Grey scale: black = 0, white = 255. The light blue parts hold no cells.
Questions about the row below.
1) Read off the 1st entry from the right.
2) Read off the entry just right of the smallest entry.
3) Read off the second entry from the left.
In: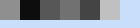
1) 192
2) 87
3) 13

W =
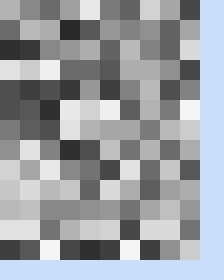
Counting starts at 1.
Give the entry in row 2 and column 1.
107
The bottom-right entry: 204
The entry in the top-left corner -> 179
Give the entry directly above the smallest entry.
159
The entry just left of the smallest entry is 173
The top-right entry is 71
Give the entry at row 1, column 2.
136
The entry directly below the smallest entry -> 151
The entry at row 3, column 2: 56
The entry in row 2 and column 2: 185
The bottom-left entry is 63
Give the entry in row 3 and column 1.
48
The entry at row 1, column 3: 107
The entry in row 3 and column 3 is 136
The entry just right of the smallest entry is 87
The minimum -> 41

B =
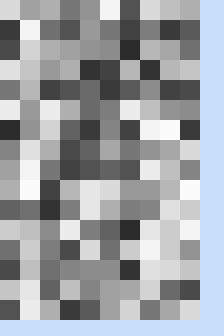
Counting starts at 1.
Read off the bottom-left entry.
82
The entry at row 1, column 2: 161
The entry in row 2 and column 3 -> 112
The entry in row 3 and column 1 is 74
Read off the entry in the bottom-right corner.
218
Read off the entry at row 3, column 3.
175
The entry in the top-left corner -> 218
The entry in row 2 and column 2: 244
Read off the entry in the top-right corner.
175
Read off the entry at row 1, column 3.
175

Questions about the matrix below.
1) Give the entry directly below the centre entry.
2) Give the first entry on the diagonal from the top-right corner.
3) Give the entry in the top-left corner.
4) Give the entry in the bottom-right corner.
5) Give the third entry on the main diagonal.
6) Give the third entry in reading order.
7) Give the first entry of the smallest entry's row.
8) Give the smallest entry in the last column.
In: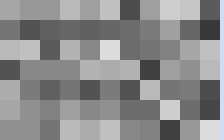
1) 123
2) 91
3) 166
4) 220
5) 91
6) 152
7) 117
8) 56

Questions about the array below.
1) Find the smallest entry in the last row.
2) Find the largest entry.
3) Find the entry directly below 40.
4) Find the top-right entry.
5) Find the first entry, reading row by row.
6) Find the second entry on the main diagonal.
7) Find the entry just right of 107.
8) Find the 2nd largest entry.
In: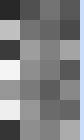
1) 53
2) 244
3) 192
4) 87
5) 40
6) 114
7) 101
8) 238

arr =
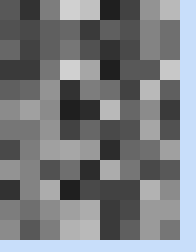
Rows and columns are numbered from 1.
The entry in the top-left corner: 88
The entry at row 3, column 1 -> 103
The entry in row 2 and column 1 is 81
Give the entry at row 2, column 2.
73
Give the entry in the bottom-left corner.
139
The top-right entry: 185
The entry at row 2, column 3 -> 95
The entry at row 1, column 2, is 50
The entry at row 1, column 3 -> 125
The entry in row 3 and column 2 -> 66
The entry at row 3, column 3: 95
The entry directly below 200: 95

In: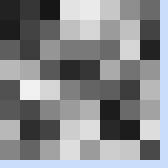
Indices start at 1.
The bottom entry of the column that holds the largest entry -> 100
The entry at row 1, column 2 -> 54
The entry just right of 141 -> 106
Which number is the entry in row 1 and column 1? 34
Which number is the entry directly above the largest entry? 170
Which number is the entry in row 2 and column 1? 28
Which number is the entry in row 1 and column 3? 22
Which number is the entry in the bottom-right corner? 73
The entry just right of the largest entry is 213
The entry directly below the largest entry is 73
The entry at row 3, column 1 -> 94
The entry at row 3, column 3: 149
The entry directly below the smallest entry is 94
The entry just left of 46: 184
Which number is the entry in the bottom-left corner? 133

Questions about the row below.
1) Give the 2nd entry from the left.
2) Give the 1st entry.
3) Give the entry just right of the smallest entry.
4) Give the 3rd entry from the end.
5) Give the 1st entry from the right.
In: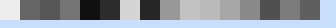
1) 101
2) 237
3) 44
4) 80
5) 95

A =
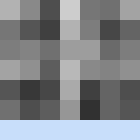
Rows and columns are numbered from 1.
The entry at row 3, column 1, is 125
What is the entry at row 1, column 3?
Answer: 78
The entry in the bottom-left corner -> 112
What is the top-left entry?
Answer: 178
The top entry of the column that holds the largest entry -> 205
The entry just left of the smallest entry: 150
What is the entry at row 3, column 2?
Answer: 131
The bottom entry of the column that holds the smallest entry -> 49

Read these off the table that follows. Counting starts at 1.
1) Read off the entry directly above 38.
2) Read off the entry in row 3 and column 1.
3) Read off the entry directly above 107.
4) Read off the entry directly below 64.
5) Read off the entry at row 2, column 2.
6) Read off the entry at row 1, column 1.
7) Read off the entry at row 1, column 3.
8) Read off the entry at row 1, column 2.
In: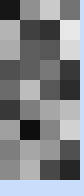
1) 80
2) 172
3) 80
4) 94
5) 64
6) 22
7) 202
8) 144
